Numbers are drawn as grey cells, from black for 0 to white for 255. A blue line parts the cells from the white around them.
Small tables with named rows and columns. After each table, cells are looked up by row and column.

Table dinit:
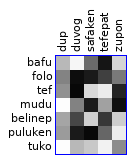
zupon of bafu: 212
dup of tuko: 253
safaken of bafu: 107
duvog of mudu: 130
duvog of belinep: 70
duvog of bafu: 246
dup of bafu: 184
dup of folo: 131
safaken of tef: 217
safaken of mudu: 27
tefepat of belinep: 55
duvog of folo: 13
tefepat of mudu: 161
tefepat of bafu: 21
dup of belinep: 165
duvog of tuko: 184
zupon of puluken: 237
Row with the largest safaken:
tef

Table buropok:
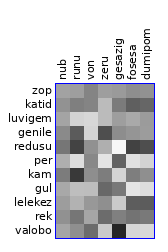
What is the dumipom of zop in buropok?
146
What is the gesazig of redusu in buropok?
247
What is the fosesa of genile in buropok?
149
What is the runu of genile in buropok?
91
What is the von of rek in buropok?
166
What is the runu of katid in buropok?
127
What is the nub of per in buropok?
174
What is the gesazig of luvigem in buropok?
158
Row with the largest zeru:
per

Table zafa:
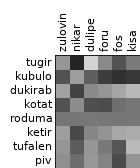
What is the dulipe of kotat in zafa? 79
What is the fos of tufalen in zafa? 86
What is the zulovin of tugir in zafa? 150
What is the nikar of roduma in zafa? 118
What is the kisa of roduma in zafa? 119
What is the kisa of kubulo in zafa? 56
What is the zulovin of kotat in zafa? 82
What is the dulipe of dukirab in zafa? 138
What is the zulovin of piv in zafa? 143
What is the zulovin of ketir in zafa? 158
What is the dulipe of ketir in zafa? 134
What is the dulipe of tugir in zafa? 212
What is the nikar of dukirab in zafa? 66
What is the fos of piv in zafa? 75
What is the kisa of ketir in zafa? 171
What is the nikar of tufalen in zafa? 92
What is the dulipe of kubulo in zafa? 94
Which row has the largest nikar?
kubulo

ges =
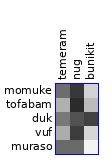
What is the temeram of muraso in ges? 105
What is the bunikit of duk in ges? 65
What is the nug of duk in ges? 82
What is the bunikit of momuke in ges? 210
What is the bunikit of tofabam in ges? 188
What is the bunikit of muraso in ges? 243
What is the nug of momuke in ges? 56
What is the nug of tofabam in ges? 43
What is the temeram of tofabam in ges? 176

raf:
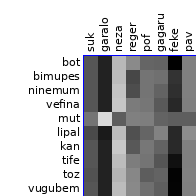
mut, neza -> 93
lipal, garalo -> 26
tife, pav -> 128
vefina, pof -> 118
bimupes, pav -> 128
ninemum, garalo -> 34
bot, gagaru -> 99
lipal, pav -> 141
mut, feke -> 94
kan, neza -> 200
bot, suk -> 86
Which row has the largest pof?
mut

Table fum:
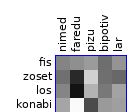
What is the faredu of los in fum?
19
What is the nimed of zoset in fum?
112
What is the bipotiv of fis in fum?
110
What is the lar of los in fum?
163
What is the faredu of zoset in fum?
41
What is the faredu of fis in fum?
143
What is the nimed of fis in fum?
132
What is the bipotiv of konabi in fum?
154
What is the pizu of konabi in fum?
75
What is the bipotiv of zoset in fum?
111
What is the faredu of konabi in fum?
250
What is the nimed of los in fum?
133

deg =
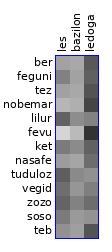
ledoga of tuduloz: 145
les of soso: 123
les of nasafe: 156
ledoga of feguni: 96
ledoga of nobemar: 69
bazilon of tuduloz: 138
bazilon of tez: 168
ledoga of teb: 84
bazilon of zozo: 130
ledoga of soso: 147
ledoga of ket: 97
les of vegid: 110
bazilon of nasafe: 165
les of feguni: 129

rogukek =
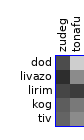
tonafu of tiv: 139
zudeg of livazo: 45
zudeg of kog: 93
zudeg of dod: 76
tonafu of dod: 206
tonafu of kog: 121
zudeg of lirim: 70
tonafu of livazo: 139
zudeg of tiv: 100
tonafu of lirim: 60
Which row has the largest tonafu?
dod

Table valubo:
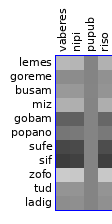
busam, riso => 148
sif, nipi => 65
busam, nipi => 152
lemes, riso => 177
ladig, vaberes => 141
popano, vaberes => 118
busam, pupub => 133
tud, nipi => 148
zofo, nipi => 200
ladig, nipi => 143
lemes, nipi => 181
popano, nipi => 121
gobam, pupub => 132
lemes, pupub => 132
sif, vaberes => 60
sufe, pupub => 132
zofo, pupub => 132

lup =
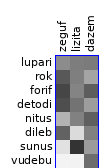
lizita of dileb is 219
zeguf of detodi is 78
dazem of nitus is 95
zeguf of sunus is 225
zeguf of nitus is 179
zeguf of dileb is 98
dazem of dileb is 129
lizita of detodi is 115
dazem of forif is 93
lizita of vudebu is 242

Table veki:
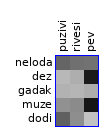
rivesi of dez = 174
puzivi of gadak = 178
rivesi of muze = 139
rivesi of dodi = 142
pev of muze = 21
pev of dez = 27
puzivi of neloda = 101
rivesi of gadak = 181
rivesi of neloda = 112
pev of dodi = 194
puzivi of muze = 145
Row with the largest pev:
dodi

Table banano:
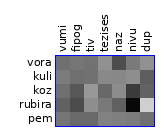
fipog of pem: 105
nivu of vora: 122
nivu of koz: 59
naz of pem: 127
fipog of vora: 118
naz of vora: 77
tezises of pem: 130
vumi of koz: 111
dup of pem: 111

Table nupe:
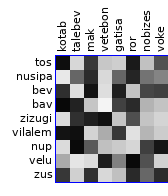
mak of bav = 197
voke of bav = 195
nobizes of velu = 81
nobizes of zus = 103
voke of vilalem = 204
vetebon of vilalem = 172
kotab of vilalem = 19
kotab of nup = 219
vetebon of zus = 216
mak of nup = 90
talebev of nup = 10
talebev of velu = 229
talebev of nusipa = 102
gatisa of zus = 192
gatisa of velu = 129
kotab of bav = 8
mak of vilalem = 211

